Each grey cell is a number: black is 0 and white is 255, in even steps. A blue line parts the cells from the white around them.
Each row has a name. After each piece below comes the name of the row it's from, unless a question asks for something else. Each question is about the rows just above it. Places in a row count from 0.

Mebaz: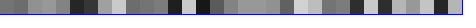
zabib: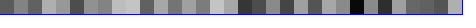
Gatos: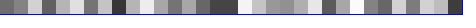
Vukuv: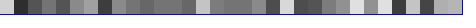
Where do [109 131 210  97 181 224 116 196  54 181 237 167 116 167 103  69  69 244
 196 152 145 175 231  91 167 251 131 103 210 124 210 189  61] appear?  Gatos
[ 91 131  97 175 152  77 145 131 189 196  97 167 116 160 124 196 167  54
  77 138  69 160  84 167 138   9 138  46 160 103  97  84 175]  zabib

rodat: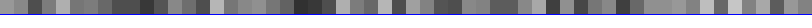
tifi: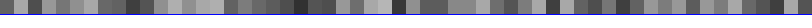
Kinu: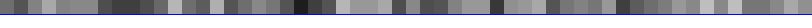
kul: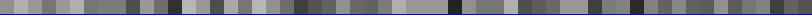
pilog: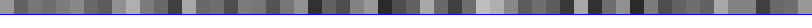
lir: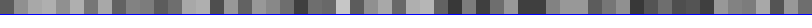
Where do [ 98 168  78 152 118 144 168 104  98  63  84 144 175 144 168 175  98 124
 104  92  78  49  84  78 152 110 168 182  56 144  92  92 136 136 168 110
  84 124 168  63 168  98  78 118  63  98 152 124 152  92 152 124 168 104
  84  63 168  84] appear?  tifi
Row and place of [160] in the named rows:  rodat, 29
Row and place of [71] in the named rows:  rodat, 41

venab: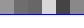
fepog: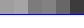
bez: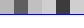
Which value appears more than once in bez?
[207]
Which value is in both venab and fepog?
[103]
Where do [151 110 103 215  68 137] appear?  venab

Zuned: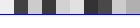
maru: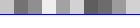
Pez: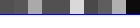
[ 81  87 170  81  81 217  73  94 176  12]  Pez
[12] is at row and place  Pez, 9
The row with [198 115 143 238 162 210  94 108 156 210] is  maru
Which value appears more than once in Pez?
[81]
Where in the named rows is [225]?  Zuned, 5
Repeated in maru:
[210]
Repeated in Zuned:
[204]

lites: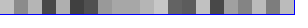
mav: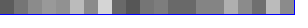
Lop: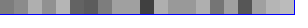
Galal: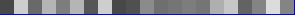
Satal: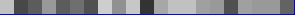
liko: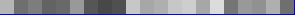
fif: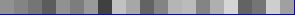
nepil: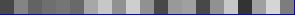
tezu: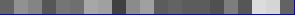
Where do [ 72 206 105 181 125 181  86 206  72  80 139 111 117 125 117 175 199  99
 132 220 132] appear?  Galal
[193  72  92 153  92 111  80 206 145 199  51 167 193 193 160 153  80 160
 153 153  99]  Satal
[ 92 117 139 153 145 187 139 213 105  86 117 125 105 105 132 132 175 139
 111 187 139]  mav
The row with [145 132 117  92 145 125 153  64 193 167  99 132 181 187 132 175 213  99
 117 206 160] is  fif

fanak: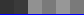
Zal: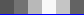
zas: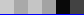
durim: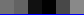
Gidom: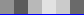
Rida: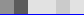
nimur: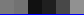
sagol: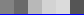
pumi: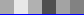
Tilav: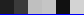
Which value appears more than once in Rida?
[226]
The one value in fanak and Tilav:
[58]
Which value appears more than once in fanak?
[122]
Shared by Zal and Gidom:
[184]
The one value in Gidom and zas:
[203]
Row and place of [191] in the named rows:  Tilav, 2

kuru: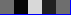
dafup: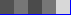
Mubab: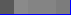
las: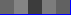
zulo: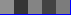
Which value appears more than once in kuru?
[110]
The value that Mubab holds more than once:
[132]
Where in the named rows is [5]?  kuru, 1
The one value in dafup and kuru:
[216]
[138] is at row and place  Mubab, 1
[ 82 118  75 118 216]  dafup

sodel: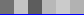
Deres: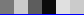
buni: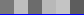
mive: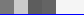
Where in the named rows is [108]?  buni, 2
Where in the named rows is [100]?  mive, 3
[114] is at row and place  sodel, 0
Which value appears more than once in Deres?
[203]
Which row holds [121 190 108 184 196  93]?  buni
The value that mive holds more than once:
[245]

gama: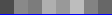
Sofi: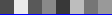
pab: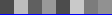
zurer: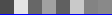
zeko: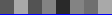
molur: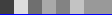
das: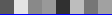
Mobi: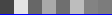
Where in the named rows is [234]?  Sofi, 1
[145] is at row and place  pab, 7
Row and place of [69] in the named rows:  Mobi, 0
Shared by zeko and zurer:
[131]
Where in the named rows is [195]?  molur, 5
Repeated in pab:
[76]

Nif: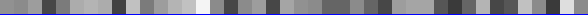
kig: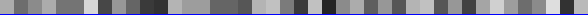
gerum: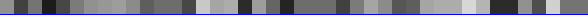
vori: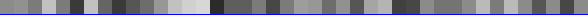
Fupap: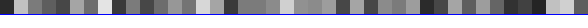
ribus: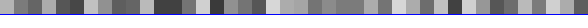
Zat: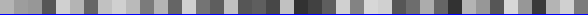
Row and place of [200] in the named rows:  gerum, 14
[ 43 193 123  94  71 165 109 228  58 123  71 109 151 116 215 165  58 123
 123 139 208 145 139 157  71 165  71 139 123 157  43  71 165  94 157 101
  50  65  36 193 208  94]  Fupap
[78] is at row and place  gerum, 38
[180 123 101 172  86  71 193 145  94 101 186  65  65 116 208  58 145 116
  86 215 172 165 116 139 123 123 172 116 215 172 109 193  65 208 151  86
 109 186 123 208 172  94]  ribus
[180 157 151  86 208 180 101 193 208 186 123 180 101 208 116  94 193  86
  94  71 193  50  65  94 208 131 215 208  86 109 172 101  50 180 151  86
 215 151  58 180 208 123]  Zat
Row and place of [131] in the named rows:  Zat, 25
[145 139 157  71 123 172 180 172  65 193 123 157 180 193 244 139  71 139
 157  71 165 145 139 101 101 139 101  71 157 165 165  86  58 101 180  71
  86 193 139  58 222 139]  Nif

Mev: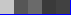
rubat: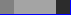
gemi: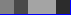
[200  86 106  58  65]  Mev
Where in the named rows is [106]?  Mev, 2
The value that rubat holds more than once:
[164]

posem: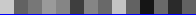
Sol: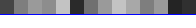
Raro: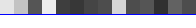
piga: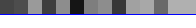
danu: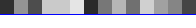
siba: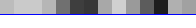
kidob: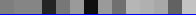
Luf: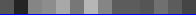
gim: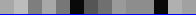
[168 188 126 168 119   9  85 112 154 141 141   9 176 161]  gim
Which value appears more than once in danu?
[202]
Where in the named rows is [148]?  danu, 1
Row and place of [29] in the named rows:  siba, 11
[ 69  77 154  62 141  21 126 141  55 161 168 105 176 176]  piga
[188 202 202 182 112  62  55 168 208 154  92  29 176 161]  siba

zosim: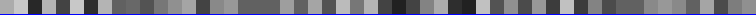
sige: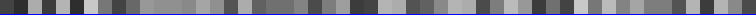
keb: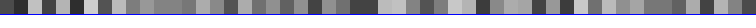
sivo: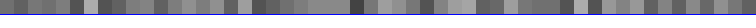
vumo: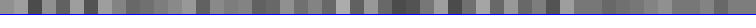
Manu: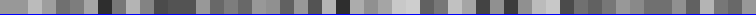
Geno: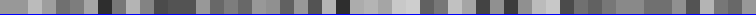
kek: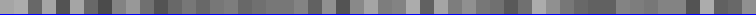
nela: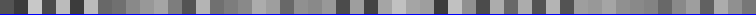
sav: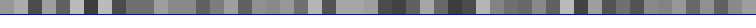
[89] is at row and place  kek, 36
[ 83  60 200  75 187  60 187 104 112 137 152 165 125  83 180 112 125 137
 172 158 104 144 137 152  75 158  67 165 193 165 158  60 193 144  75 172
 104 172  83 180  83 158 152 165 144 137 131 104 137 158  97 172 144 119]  nela
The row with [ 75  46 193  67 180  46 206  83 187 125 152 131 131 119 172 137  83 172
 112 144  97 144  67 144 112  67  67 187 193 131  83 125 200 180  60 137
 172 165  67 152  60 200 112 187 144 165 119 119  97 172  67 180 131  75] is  keb
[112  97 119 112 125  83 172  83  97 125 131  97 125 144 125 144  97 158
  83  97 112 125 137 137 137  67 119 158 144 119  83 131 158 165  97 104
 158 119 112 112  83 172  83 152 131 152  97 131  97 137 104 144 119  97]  sivo
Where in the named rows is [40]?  zosim, 2
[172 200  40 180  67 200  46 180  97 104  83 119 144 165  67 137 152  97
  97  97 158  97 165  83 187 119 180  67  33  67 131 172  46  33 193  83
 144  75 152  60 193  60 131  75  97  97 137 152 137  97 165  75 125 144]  zosim

